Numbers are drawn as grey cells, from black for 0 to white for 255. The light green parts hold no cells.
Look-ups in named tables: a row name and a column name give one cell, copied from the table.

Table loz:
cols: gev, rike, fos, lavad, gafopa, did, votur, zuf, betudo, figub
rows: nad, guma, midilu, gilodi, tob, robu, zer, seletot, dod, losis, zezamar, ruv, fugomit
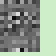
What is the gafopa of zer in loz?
72
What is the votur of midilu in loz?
108
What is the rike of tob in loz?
103
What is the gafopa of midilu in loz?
77
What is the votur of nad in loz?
68
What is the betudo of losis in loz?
116
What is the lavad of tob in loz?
10
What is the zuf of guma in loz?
112
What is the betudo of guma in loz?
116
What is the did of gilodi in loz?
45
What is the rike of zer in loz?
99
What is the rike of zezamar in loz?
114
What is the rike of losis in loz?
112
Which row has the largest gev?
nad

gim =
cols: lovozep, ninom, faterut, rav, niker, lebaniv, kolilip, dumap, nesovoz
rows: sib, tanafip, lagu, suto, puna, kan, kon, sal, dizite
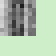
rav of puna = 94
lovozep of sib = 213
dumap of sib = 135
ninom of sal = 168
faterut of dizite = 125
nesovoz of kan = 118
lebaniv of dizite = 62
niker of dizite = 87
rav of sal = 92
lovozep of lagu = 208
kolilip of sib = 178
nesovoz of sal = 113
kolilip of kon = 191
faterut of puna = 125
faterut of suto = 112
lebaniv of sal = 51
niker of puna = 128
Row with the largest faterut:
lagu

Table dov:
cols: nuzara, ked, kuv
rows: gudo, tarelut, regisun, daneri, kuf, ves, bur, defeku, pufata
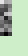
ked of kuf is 30
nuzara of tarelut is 118
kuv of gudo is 177
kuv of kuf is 111
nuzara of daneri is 60
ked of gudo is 169
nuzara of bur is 96
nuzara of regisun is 76
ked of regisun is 69
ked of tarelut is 87
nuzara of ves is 115
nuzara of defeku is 161

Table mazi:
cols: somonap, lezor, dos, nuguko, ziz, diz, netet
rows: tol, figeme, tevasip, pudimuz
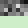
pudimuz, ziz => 147
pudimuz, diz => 99
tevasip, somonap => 122
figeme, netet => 109
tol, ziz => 109
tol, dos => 119
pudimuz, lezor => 51
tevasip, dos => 40

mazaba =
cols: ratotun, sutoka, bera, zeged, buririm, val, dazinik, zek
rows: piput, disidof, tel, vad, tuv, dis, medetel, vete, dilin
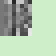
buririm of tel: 170
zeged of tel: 84
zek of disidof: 172
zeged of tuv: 89
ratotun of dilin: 119
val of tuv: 142
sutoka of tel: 112
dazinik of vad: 118
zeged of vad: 68
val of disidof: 69
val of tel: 118
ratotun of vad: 120
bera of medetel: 149
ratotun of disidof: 120
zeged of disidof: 85
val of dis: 111

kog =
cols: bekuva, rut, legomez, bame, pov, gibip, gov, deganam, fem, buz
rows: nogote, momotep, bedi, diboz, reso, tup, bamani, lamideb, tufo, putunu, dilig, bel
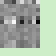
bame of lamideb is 148
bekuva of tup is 83
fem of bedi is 145
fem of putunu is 151
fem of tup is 202
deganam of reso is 119
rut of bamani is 135
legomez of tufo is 137
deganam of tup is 87
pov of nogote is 170
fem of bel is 160
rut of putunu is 155

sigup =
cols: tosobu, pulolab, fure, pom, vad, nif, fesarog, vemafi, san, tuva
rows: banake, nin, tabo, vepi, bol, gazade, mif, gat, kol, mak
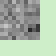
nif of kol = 160
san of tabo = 147
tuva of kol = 135
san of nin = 131
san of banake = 151
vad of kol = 144
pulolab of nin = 119
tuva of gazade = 149
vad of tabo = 185
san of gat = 89
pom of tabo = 154
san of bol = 142
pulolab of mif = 198
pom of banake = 180

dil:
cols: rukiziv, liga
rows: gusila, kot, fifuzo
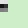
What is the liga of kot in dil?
52
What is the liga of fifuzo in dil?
132
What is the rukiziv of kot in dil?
21
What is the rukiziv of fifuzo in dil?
126
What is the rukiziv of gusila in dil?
228
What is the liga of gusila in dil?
224

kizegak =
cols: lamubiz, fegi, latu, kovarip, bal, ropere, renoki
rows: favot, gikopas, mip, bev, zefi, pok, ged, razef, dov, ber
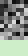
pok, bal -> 14
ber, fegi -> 160
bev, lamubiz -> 43
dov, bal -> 20
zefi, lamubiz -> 97
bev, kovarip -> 39
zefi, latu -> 84
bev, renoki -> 191
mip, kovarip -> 136
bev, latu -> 14
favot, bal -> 33
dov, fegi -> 171
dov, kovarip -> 66

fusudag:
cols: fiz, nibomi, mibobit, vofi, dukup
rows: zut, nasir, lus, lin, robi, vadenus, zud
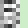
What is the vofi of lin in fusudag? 202
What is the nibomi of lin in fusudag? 255
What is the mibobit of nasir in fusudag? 220
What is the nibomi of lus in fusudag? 44
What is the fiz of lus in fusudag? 175
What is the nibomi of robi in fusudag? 197
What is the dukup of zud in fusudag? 235
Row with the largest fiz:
vadenus

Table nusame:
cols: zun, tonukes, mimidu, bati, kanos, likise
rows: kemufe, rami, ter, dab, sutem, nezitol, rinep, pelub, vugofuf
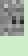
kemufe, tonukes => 144
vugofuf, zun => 136
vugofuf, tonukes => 173
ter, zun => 136
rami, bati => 142
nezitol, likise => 41
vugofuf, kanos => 154
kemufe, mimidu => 133
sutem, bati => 83
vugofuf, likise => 153
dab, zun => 138
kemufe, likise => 175
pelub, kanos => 121
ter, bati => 126
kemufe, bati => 184
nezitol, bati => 42
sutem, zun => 127
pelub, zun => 140
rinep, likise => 135

